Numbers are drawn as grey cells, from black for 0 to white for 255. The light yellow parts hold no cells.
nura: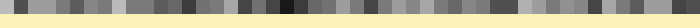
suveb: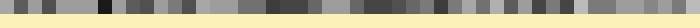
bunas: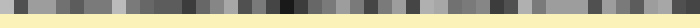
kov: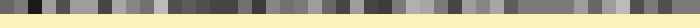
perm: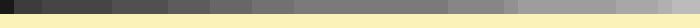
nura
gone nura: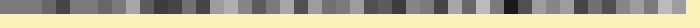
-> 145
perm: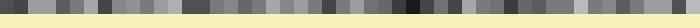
nura
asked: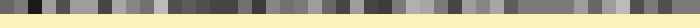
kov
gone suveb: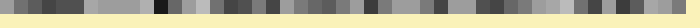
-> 134
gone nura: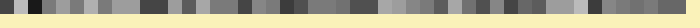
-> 145

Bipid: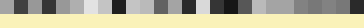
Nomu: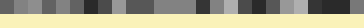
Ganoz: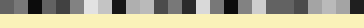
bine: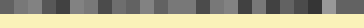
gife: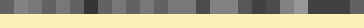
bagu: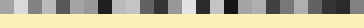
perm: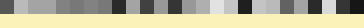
Bipid
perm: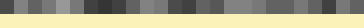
gife
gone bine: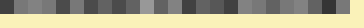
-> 110
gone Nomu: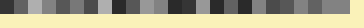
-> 142

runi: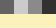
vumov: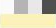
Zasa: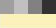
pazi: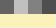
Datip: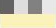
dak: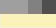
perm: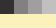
Zasa
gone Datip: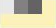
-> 222

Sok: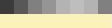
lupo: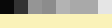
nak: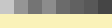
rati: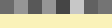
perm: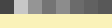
nak
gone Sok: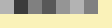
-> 190

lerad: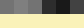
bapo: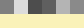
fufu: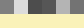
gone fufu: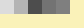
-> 86
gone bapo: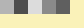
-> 127
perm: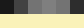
lerad
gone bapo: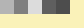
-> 138

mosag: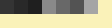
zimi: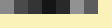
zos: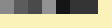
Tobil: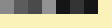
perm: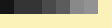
zos
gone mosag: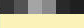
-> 104
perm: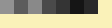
zimi
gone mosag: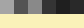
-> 104
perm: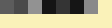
Tobil
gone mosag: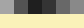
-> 41
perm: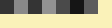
zos

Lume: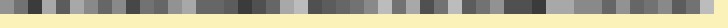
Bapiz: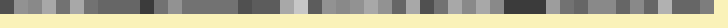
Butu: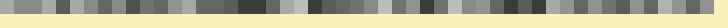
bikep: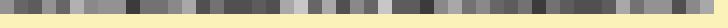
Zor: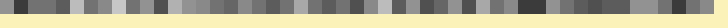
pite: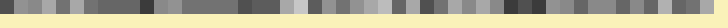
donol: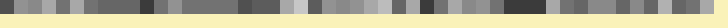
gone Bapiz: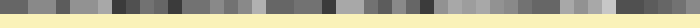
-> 125
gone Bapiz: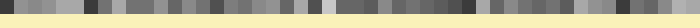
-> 157
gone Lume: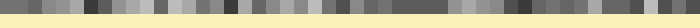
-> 71

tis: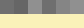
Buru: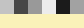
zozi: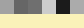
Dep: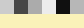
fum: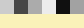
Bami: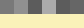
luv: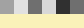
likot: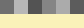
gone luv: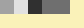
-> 216
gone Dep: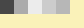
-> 16
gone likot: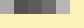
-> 133
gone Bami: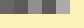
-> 121

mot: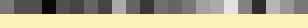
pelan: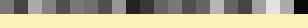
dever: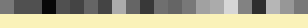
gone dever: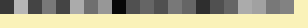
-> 214
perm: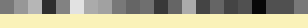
mot

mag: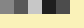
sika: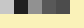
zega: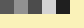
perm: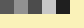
sika
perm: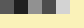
zega
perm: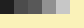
sika
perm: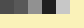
sika

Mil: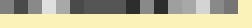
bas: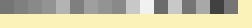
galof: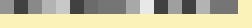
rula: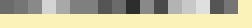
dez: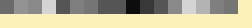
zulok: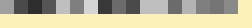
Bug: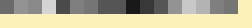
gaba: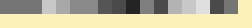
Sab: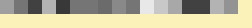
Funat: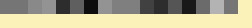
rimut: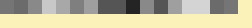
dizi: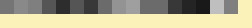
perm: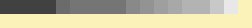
galof
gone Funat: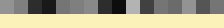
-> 95

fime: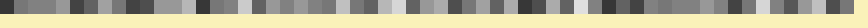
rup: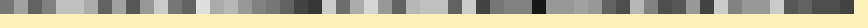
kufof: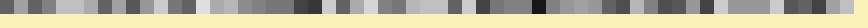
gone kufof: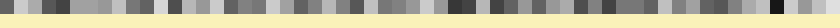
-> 140
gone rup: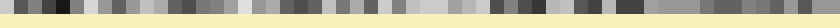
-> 109

